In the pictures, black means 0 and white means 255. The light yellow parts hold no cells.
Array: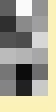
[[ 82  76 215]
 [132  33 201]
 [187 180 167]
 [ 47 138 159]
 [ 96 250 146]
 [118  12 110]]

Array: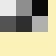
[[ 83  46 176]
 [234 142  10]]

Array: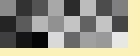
[[ 36  91 182 145 196  98 196  69]
 [139  50  83 168  43 188  76 127]
 [ 63  21   5 217 104 160 153 231]]

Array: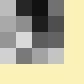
[[209 121 163 196]
 [149 217  93  99]
 [169 142  30  78]
 [188  38  17 113]]

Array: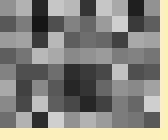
[[138  72 192  95  72  38  65 124 103 206]
 [ 95 117 185 169 138 146 154 124 130 117]
 [169  65 138  87  38  51 103 146 138 162]
 [130  79  79 109  45  59  72 192  79  87]
 [154 162  59 185  95 109 103  65 169 162]
 [109 177  45 206 146 177 154 124 117  87]
 [146 177  38 198 185  51 198 169  31 146]
 [ 87 124  23  79 130 103 154 206  59  95]]

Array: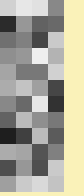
[[143 151 239 179]
 [136 105 231  50]
 [209 231 225 136]
 [159 202 217 195]
 [ 30  64 187  91]
 [172 195 159  70]
 [ 98 187 143 120]
 [165 120 120 209]
 [ 43 151  98 105]
 [172 165  84 128]
 [ 78 151  78 202]
 [112 128  70 202]]

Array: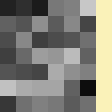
[[193 171 165 165  97  13]
 [ 63 105 157 150 187  97]
 [ 97  84 143  91 136  69]
 [ 55 112 128 120  91 112]
 [ 84  76  69 171 143 128]
 [ 76 136  63  76  84 112]
 [ 34  47  27 120 128 199]]

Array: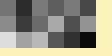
[[220 161 184  87  50  10]
 [115  43 123  95 123  72]
 [139  58 107 169  80 147]]
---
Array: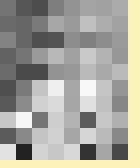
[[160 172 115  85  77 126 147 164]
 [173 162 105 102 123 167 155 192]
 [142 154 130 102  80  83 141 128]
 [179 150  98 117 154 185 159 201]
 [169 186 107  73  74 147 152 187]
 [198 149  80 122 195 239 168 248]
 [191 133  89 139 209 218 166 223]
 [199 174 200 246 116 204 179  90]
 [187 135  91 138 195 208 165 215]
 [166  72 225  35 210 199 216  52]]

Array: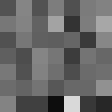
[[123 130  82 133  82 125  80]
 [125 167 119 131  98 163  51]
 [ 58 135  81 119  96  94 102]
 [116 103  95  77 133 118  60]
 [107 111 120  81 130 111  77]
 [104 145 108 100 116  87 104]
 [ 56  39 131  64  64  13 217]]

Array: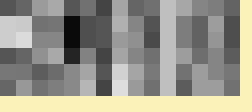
[[125  99  85 101 155 169  86 113  68 165 101 112 191 167 133]
 [157  78 205 202 114 117  10  79  85 176 133  83 191 125  98]
 [149  78 205 219 134 134  10  79  85 154 144  74 191 125  98]
 [133  92  85 101 145 169  36 130  68 165 133 112 191 157 110]
 [133 119 119 118  93 108 137 165  85 209 165 121 191 114 157]
 [157 113 102 152 114 126 137 182  68 221 154 112 191  92 157]]

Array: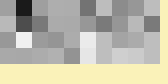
[[151 189 160  26 159 174 173 115 189 140]
 [185 122 185  77 121 171 170 151 122 150]
 [171 190 152 240 155 149 172 235 190 164]
 [203 190 169 168 172 177 147 230 190 207]]

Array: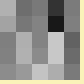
[[ 51 123 177 110 121]
 [ 24 127 163 119 131]
 [200  98 127 175 131]
 [200 107 129 177 139]
 [173 122 140 153 195]]

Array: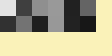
[[ 33 100 227  63 143 153]
 [ 34  23  49 115  31 152]]

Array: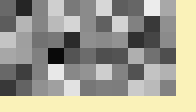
[[236 168 105  37 132 207 121 139 215  94 102]
 [ 57 144  92 181 133 186 213 139  96 211 129]
 [ 69 139 196 159 114 120  42 143 138 146  48]
 [113  78 167 160 128   9  84 108  79  83 175]
 [195 178 104  62 130 232 136 147 206 131  82]
 [186 129  56  99 145 160 226 119 126 125 202]]

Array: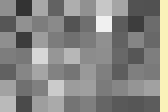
[[ 82  81 144  51 168  98 174 145 199 165]
 [ 61 108  86 145 125 138  83 111 240  92]
 [133 104 143  60 157 124 112 124 144  98]
 [ 86 126 125 120 215 150 183 140 142 104]
 [127 122  97 134 165 130 117 153 127  93]
 [149 161 162 112 128 203 156 159 123 134]
 [ 86  92 186  74 158 170 116 127 101  89]]
